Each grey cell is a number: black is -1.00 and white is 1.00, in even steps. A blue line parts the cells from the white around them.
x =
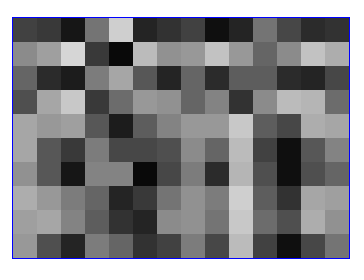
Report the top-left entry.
-0.49
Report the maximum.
0.68
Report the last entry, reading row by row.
-0.09
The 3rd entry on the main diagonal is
-0.78
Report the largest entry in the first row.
0.62
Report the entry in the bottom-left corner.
0.19
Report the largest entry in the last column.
0.36
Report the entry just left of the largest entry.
0.25
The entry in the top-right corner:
-0.61
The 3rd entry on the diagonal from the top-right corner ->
-0.66
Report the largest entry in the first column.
0.36
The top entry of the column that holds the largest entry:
-0.83
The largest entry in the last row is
0.47
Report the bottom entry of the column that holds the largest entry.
-0.72
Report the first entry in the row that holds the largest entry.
0.09
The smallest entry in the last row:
-0.88
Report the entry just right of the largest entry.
-0.55
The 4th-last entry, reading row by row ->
-0.49

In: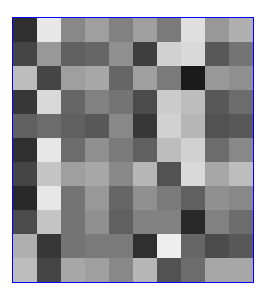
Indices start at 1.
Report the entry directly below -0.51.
0.25
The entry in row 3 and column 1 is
0.48
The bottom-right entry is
0.31
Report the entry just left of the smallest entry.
-0.04
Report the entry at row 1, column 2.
0.81
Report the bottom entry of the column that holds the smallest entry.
-0.15
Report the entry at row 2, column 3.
-0.25
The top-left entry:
-0.63
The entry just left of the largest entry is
-0.63
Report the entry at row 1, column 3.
0.07
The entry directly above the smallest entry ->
0.70
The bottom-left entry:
0.48
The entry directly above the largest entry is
0.01
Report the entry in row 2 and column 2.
0.19
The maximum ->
0.87
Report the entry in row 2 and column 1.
-0.46
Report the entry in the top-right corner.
0.37
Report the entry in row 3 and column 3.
0.25

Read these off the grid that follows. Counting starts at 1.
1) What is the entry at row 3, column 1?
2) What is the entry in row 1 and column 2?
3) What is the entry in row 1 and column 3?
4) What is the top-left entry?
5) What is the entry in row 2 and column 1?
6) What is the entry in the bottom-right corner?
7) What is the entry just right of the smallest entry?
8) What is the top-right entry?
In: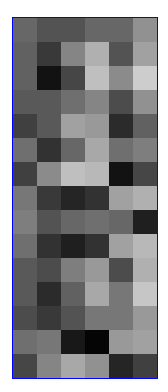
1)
-0.24
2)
-0.35
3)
-0.35
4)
-0.19
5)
-0.24
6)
-0.50
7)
0.20
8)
0.14

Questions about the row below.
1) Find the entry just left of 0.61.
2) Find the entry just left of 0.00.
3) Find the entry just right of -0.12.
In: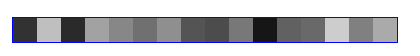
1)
-0.18
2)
0.61
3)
0.12

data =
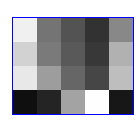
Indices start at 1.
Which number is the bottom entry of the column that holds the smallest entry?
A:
-0.88
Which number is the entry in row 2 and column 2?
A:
-0.04
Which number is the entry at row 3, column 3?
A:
-0.20
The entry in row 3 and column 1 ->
0.82
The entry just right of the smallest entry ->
-0.72
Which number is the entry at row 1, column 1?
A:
0.88

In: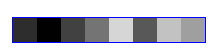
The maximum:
0.68
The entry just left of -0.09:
-0.49
